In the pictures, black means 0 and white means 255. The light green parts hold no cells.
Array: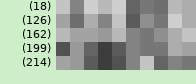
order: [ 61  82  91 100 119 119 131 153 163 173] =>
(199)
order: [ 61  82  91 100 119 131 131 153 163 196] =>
(214)
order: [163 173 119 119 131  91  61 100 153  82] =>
(199)
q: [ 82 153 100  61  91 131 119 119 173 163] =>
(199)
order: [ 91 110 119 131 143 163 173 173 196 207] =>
(126)
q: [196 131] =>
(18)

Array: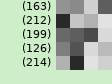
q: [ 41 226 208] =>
(214)
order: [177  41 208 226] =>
(214)
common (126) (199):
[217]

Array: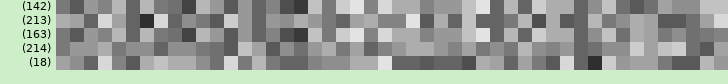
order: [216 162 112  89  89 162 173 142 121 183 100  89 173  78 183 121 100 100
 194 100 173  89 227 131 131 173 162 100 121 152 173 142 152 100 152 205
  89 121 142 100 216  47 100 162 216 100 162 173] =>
(213)
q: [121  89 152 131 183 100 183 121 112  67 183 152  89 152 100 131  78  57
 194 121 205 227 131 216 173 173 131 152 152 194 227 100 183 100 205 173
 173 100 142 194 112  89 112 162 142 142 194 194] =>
(142)

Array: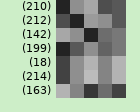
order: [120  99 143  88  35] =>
(199)
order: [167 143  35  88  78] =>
(210)
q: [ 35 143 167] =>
(210)
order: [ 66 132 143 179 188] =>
(214)

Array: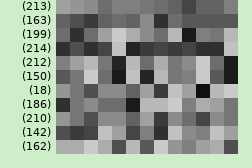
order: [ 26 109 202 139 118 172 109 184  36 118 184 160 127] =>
(212)
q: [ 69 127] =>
(142)
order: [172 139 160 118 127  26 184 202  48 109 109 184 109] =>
(199)
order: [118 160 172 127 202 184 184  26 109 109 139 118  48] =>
(186)

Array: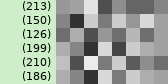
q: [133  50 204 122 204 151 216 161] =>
(150)
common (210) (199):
[204]
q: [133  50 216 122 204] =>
(186)
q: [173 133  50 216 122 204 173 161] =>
(186)
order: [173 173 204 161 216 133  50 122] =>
(186)
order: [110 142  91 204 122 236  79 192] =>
(210)

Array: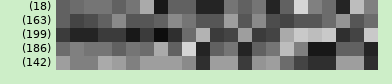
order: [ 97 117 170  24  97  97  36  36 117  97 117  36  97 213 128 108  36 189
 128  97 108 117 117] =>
(18)
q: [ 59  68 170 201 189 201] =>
(199)
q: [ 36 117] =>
(18)
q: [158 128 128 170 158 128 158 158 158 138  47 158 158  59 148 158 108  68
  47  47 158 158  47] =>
(142)
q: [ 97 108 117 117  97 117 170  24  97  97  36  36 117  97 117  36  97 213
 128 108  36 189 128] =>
(18)
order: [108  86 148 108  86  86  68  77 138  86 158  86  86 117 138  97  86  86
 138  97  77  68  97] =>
(163)
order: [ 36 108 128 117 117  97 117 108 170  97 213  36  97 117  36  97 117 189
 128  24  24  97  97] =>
(186)

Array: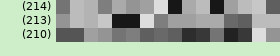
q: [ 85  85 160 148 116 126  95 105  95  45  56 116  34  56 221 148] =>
(210)
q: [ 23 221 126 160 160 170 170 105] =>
(213)
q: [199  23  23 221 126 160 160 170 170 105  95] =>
(213)
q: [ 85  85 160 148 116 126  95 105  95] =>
(210)
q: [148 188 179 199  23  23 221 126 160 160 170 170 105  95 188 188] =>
(213)
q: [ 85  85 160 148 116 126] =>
(210)
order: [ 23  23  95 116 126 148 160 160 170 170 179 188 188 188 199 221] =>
(214)

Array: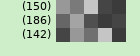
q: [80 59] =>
(186)
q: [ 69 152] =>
(142)
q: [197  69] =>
(150)
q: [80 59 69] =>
(186)
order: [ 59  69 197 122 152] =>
(150)
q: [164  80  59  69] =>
(186)
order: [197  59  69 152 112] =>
(142)

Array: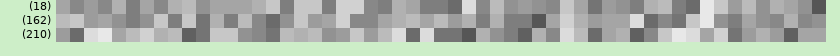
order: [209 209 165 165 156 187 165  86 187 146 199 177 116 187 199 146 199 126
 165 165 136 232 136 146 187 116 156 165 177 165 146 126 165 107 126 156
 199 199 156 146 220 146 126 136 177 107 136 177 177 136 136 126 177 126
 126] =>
(162)
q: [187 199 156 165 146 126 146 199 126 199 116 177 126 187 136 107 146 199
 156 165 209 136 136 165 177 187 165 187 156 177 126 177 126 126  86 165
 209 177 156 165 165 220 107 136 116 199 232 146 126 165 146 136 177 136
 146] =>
(162)
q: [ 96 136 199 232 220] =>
(210)
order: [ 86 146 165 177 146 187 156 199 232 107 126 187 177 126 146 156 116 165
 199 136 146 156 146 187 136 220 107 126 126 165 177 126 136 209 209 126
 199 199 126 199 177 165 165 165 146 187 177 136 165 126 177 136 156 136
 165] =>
(18)

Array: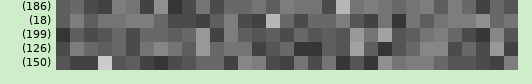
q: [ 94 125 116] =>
(186)
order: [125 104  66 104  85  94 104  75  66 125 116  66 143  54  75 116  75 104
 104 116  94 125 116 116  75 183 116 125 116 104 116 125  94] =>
(186)
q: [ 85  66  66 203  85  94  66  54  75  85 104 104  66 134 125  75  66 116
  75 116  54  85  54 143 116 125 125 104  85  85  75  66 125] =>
(150)

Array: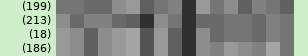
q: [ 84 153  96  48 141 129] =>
(186)
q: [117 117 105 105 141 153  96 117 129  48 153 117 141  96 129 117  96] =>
(199)

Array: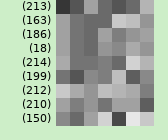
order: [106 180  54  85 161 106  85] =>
(213)
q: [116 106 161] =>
(186)
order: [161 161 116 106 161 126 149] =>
(186)
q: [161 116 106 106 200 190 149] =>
(163)

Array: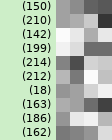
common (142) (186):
[232]
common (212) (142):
[251]

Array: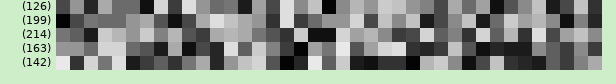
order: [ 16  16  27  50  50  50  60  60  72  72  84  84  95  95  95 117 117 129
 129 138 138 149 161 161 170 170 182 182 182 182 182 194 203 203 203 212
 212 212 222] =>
(214)
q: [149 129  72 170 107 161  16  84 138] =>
(126)
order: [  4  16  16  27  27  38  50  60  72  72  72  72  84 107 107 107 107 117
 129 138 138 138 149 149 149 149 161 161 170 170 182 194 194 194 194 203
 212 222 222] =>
(126)
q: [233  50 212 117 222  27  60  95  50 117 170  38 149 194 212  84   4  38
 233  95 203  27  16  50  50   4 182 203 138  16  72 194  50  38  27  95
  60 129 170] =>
(142)

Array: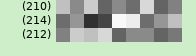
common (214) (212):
[192]
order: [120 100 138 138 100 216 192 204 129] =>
(212)

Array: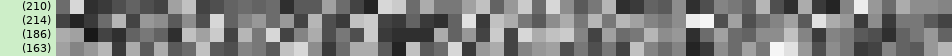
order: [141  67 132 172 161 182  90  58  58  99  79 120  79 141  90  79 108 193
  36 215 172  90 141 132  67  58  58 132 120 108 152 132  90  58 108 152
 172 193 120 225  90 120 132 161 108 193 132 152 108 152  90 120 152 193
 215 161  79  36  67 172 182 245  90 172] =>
(163)
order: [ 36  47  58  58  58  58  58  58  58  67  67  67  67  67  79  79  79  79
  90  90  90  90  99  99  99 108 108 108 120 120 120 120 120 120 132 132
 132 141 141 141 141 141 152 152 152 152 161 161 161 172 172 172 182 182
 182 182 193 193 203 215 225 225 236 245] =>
(214)

